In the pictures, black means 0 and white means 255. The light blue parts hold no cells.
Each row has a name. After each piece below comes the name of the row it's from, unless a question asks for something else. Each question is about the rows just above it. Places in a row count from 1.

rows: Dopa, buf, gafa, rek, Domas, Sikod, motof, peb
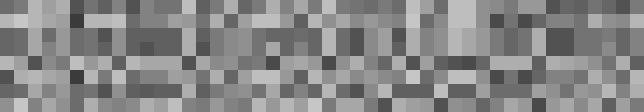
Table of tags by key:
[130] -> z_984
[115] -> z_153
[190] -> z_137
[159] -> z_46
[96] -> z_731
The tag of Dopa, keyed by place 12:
z_153
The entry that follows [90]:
[96]
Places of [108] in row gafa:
2 4 6 22 25
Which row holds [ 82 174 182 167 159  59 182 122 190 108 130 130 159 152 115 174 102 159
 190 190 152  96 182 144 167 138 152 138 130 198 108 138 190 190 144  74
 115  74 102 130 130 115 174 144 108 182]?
Sikod

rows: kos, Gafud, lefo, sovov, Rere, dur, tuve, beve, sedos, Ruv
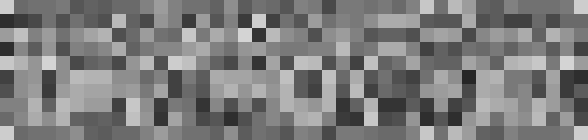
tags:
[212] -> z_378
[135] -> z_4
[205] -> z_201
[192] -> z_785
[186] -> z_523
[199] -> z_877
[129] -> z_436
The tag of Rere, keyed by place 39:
z_877
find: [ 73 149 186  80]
Rere

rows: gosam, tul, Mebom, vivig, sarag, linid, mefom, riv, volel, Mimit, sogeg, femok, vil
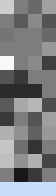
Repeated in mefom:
[43]
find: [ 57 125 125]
linid
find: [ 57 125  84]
volel
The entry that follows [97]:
[152]
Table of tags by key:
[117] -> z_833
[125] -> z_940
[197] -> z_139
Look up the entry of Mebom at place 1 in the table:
z_833

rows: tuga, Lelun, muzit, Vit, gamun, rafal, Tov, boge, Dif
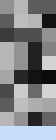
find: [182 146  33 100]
Dif
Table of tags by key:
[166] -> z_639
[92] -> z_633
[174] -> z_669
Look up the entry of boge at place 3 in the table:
z_669
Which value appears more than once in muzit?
[79]
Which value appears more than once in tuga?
[92]

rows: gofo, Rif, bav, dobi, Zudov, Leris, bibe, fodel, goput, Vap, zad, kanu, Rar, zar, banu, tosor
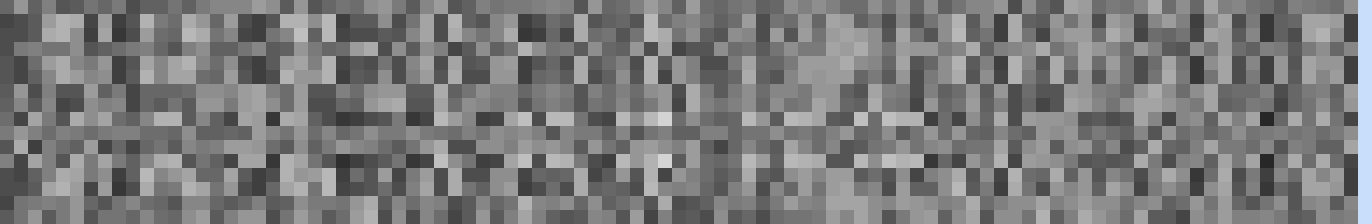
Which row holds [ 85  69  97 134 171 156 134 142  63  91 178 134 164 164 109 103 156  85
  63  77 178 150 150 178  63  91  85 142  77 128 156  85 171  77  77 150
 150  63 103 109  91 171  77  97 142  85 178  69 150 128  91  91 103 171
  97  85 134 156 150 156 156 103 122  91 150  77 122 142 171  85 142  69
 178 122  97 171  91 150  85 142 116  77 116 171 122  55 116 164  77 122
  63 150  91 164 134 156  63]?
Leris
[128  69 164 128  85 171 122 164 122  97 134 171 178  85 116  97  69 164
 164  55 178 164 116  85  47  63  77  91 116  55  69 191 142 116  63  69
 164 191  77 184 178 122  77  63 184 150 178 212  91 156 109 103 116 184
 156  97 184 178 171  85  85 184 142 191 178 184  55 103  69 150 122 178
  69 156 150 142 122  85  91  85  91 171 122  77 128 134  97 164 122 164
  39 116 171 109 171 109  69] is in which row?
kanu

